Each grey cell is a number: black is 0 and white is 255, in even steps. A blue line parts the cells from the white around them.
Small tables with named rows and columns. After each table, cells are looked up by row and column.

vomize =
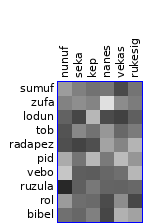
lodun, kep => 183
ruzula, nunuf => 40
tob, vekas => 104
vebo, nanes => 103
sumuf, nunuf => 156
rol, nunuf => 155
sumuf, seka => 128
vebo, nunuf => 198

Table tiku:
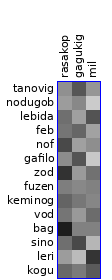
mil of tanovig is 150
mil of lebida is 83
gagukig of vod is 153
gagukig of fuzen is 136
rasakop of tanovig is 144
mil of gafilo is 200
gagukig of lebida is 160
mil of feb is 162
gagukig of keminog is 119
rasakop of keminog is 100
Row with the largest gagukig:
leri

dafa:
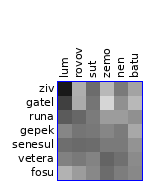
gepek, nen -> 123
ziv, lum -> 25
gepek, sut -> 120
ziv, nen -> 122
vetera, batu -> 139
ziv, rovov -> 174
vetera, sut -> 131
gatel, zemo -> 214
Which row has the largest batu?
gatel

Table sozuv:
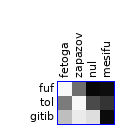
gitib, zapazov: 235
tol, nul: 74
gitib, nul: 222
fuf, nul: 7
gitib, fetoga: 190
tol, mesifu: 52
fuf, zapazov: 110
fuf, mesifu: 13
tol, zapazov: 248
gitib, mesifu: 11
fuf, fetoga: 248
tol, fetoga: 123

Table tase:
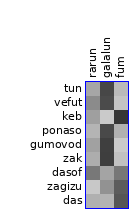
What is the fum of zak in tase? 193
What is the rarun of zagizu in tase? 200
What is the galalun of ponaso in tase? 73
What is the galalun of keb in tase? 202
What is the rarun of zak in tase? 173
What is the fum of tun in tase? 186
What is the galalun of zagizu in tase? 146
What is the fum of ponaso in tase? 177
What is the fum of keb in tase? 54
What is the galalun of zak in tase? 62
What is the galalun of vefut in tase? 75
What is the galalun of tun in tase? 71
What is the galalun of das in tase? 179
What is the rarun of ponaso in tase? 180
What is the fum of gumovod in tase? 202
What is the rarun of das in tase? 176
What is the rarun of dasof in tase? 120
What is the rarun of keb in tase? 159
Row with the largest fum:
gumovod

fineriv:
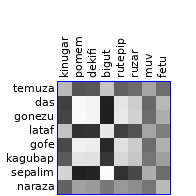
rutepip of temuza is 97
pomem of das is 248
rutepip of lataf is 63
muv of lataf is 164
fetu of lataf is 125
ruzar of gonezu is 209
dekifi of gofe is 238
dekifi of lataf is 52
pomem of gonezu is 249
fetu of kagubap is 158
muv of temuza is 164
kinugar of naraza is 99
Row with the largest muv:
sepalim

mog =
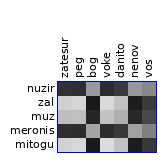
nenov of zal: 29
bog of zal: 24
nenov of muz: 40
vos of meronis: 128
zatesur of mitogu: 209
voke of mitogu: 220
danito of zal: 193
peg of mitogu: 215
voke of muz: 194
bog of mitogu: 25
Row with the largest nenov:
meronis

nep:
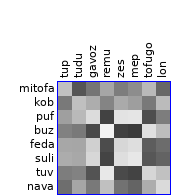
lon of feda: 108
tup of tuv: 125
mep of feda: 222
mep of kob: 158
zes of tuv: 74
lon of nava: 218
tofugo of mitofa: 185
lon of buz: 189
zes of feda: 215

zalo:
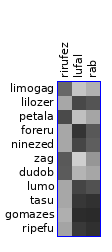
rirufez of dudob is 91
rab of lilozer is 84
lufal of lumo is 69
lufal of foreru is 52
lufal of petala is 192
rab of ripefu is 48
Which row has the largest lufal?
zag

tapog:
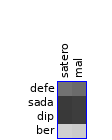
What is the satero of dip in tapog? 57
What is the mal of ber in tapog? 203
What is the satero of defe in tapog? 114
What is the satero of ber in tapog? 208
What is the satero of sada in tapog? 58
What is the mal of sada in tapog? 62
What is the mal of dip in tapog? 61
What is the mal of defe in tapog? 107

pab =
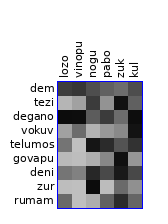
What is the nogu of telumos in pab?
21
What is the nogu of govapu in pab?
174
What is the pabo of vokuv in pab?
152
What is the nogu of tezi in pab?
59
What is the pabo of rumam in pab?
97
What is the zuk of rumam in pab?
43
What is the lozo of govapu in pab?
185
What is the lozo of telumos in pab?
116
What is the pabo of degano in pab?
59
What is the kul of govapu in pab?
150
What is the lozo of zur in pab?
189
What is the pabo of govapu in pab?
135
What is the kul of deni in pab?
72
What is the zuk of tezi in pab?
17
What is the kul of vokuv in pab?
19
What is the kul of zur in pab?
144
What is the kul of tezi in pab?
96

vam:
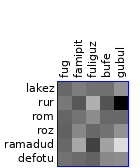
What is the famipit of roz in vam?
135
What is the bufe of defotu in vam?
137
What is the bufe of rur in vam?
83
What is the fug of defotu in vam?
114
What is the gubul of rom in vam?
104
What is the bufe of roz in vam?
114
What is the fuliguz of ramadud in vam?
65
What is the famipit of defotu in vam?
107
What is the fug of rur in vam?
120
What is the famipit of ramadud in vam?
167
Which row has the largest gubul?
ramadud

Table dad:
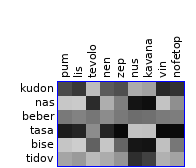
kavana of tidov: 65
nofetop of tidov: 163
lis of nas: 202
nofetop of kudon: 50
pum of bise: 197
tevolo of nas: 43
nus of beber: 109
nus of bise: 22
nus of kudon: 171

